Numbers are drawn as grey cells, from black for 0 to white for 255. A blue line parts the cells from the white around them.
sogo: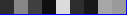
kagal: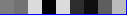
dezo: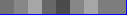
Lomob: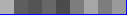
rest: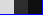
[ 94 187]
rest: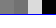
[219  45  15  94 187]
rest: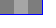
[154]
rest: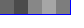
[125]
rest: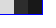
[166 154]
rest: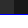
[166 154]
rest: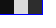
[ 24 166 154]

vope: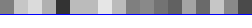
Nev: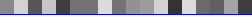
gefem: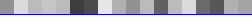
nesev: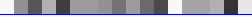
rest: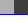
[155 155 146 115 155 106  74 248 164 164 176  51 230]
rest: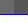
[176 164]
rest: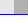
[146 187  97 187 219 106  86 176 164]
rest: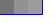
[210  51 219 106  97 164  62]

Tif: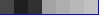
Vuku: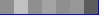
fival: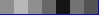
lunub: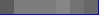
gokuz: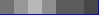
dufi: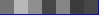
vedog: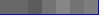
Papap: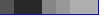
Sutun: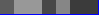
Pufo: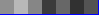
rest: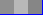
[ 59 103  49  83]
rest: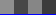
[71]
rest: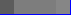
[115 103]
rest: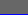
[ 92 115 134 115 125]

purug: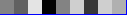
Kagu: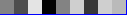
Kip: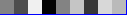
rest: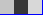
[186]
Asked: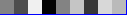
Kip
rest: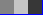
[216 186]
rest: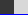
[186]
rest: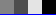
[131 207  55 207 186]
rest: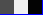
[131 197  55 216 186]
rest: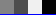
[131 197  55 216 186]

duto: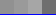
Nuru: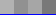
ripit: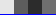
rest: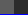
[111]
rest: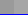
[111]

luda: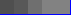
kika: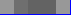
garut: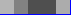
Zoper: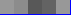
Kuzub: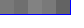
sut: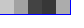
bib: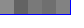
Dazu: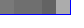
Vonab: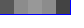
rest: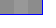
[67]
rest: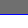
[ 99 172]
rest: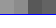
[152]
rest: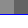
[121 111 130]
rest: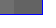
[152]

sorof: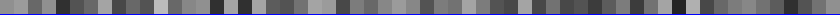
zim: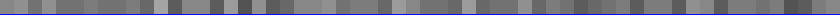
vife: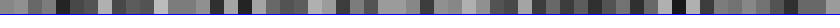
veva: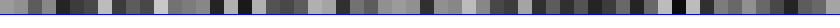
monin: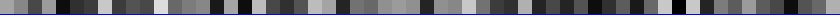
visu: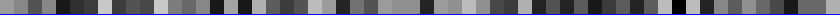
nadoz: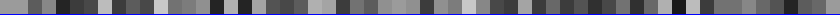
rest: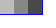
[ 60 164  48  92  48  83  36  60 104  36 104 188  13 188  48 124 104 144
 104  72  36  92 104 164]
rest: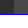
[114  48 104 176  25 188  60 114 114 135 104  83  36  92 104 155]

